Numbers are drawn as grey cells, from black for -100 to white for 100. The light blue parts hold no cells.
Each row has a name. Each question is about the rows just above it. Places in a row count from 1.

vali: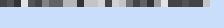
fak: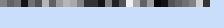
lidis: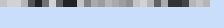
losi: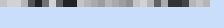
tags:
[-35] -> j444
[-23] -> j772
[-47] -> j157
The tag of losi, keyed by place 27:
j157
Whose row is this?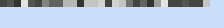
vali

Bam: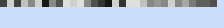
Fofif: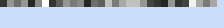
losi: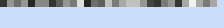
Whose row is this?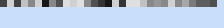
Bam
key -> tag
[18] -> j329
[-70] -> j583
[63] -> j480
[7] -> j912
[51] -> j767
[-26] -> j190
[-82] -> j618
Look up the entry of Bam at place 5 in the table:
j912

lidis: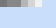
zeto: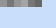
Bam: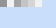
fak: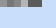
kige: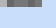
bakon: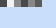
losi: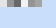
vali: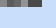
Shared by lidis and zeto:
[-7]
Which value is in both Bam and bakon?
[90]
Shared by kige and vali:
[-19]
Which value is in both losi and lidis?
[90]
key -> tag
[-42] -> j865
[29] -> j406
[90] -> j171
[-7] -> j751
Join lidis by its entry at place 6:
j171
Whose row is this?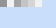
Bam

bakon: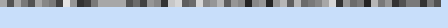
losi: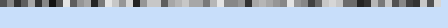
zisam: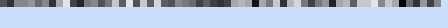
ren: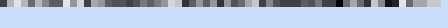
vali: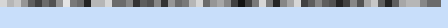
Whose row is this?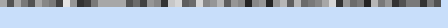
bakon
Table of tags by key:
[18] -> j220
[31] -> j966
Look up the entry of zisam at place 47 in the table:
j220
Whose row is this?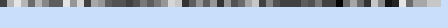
ren

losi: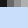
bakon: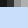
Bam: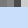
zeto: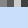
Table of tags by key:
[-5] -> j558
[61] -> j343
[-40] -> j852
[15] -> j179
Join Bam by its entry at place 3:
j852
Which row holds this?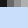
losi
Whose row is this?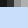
bakon
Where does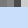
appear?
Bam

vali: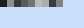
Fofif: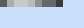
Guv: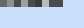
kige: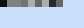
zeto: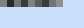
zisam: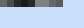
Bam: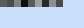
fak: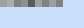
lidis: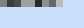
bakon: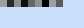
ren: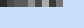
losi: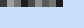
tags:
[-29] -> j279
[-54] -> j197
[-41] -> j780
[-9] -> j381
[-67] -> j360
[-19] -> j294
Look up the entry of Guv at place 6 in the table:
j197
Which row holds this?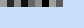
bakon
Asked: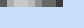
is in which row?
Fofif
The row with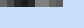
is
zisam
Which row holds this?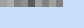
fak
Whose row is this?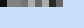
kige

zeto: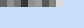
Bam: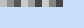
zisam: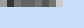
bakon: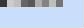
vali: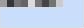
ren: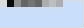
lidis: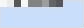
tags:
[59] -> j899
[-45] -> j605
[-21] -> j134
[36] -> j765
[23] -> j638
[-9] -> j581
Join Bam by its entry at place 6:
j605
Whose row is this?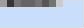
zisam
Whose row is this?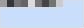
vali
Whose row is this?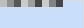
Bam

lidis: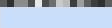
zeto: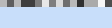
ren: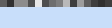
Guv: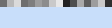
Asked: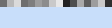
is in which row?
Guv
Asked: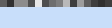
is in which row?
ren
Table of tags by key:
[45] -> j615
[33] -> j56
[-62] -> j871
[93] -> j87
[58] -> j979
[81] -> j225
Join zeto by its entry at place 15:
j87

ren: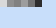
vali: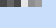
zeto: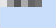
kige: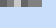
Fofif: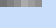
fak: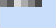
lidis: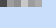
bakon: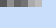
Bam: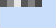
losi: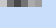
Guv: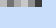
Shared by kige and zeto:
[-21]
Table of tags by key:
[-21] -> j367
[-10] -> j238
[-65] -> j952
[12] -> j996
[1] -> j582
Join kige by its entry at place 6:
j582
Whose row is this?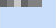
kige
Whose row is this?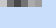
losi
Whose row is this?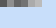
bakon
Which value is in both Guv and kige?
[57]
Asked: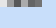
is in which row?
zeto

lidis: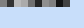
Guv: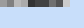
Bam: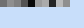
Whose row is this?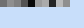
Bam
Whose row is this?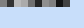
lidis

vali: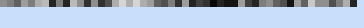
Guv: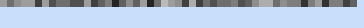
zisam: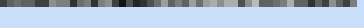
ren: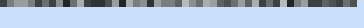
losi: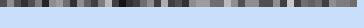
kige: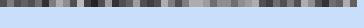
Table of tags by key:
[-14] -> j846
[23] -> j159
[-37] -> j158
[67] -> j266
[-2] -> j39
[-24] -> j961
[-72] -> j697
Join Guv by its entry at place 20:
j961
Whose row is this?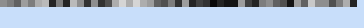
vali
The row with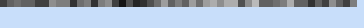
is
zisam

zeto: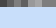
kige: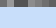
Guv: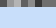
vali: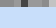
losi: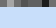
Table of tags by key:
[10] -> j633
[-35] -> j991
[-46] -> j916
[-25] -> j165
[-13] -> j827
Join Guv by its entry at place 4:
j165
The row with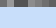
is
kige
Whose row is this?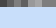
zeto

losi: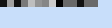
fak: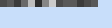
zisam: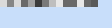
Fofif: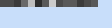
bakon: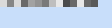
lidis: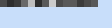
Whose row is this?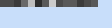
Fofif
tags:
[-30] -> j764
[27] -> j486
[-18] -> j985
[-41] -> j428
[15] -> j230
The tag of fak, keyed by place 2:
j764
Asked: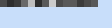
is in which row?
lidis

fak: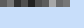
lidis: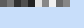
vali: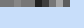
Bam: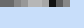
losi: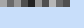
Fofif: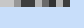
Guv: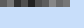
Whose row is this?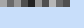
losi
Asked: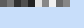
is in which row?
lidis
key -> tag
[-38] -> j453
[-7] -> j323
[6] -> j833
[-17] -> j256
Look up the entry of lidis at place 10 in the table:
j833
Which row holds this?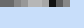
Bam
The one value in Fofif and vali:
[-51]

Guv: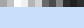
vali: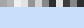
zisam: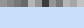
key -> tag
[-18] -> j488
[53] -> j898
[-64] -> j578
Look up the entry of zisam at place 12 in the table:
j898
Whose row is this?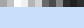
Guv
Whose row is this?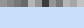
zisam

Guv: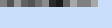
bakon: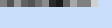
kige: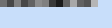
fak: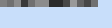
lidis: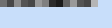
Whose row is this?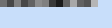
kige
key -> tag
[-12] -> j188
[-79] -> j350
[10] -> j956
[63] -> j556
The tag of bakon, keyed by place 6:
j188

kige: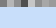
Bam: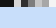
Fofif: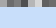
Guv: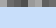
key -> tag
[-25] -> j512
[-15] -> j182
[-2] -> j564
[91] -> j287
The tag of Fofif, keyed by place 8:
j182
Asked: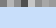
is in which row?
kige
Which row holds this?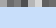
Fofif

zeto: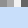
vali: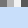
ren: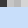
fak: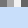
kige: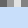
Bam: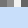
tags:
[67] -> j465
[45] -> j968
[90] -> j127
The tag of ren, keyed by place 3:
j968
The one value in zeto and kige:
[-21]
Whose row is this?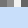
Bam
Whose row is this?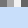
fak

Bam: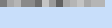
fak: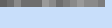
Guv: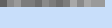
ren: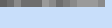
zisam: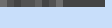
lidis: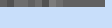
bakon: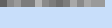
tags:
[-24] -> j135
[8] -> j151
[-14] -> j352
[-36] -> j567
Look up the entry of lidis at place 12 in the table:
j135
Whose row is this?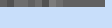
lidis
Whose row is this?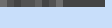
zisam
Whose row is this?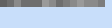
fak

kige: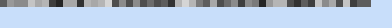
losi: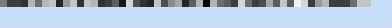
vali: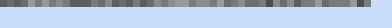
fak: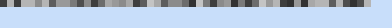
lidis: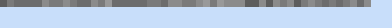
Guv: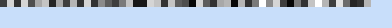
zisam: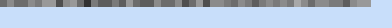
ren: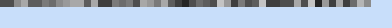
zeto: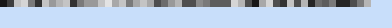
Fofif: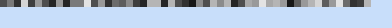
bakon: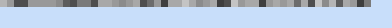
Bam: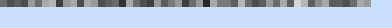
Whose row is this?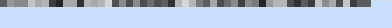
kige
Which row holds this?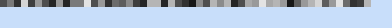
Fofif

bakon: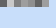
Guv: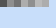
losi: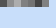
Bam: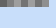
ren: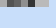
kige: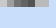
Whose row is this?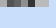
ren
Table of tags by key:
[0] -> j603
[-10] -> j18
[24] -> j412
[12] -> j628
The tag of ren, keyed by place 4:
j628

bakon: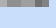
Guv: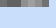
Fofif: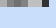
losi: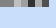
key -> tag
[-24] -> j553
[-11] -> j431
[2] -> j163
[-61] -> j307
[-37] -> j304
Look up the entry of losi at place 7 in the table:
j304
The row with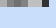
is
Fofif
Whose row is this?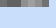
Guv
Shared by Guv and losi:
[25]

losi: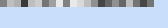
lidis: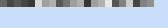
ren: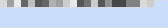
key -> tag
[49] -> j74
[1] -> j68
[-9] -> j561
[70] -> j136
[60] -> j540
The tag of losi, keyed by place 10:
j68
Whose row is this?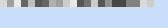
ren
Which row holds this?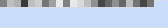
losi
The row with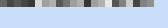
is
lidis

